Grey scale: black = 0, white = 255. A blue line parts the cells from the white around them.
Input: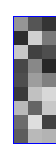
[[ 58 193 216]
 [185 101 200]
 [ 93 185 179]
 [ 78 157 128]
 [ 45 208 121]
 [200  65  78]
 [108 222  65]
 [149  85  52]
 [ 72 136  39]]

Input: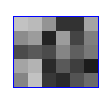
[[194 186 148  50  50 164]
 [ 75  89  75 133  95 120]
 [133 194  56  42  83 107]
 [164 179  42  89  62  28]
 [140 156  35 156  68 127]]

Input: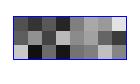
[[200  16 107  22 115 127 192 133]
 [ 81  52  88  38 127 168 153 227]
 [ 94 145  67 186 139 161 101  59]]

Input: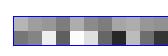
[[118 132 238  95 252 223 102  39 188 110  53]
 [181 158 151 125 173 139 125 166 173 151 145]]

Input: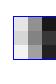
[[214 131  55]
 [243 160  33]
 [229 145  25]]

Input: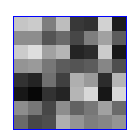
[[203 222 161 181  36  44 203  23]
 [197 203 126 189  56  50 210  29]
 [148 154 119  92  84  92 134  78]
 [ 50  36 112  64 175 154  44 181]
 [141 141  84 106  71 126 161  92]
 [106  71  78 175 148 126 134 148]
 [141 119  71 141  98 119 161 106]
 [ 23   7  50  36 181 216  23 216]]

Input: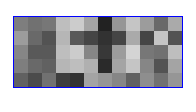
[[126 113 119 190 204 164  34 150 197 156 105 170]
 [ 97  75 113  62  50 164 150 134  97 142 113 150]
 [126 105  97 182 190 176  42 164 197 134  83 164]
 [134  89  89 190 204 134  56 156 212 119 113 190]
 [156 105  83 182  89  69  50  69 170  69 197  83]]

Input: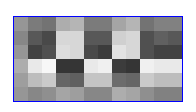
[[173 233 247  53  53 233 240  60  53 240 233 233]
 [158 189 202 102  96 196 196 108 102 202 189 189]
 [150 135 143 165 158 135 135 173 165 143 129 129]
 [150 123 115 173 181 123 123 165 181 115 129 129]
 [150  66  80 221 215  73  60 227 215  80  66  66]
 [135  88  73 215 215  88  88 208 215  80  96  88]]
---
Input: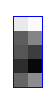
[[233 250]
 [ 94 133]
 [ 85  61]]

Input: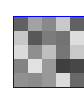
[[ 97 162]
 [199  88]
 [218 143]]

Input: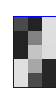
[[ 74  35]
 [ 35 130]
 [ 35 196]]

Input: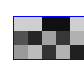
[[207 206]
 [ 82  38]
 [154 188]]

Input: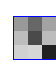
[[153 103]
 [189  74]
 [209 214]]

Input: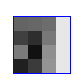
[[100 103]
 [ 64  46]
 [123  17]]
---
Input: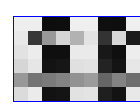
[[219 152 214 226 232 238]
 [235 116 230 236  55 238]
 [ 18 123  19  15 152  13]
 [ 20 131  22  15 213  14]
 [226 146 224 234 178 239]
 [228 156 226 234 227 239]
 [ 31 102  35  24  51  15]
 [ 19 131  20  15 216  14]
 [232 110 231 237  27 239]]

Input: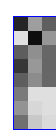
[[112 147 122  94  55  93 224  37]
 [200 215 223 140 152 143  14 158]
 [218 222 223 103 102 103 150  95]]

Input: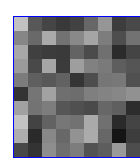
[[ 72 173 195 161  51 124 155 167 134 193]
 [ 51  42  67 115 117  95  73  64 105  88]
 [142 136  98 125 162  88 166  60 170  69]
 [110 104 119  86 111  98  59  58 114  57]
 [125 146 114  80 109  53 158  99 137  66]
 [ 82 171 170  74 127  77 129  75 165 103]
 [ 93 103 112 103 131 118 122 112 125 150]
 [154  20  42  95 135 120  94  43  78  61]
 [ 77  61  68  45 145  80  85  68 114  73]]

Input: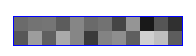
[[ 87 107]
 [157 115]
 [ 96 117]
 [170  92]
 [134 134]
 [ 58 106]
 [131 114]
 [142  69]
 [ 95 149]
 [208  25]
 [191  85]
 [ 93  48]]

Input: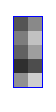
[[145  47  97 125  84]
 [206  77 158 193 137]]

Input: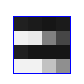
[[242  32 241  32]
 [242  22 234  27]
 [194  22 128  22]
 [143  22  70  27]]
